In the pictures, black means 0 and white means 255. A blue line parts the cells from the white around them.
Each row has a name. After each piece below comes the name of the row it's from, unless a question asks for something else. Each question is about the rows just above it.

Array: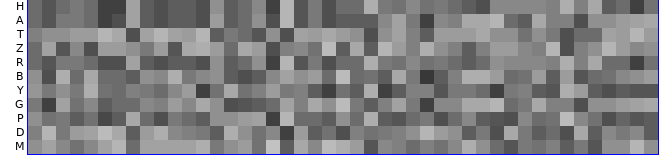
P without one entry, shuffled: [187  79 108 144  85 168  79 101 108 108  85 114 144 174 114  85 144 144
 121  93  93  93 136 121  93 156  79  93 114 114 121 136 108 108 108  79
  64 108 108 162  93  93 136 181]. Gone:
[72]
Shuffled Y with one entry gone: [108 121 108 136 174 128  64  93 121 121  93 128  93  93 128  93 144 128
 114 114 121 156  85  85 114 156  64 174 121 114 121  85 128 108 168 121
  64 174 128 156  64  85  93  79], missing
[150]
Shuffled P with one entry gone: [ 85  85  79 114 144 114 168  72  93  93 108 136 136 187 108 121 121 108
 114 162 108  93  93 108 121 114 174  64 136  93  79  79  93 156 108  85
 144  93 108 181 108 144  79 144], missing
[101]
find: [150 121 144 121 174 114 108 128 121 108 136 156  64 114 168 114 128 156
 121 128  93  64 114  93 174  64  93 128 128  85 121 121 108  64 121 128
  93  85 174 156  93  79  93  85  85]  Y

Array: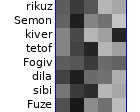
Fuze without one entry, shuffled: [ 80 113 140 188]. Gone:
[24]
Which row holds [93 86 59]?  Fogiv
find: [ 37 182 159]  tetof
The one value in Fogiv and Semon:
[99]

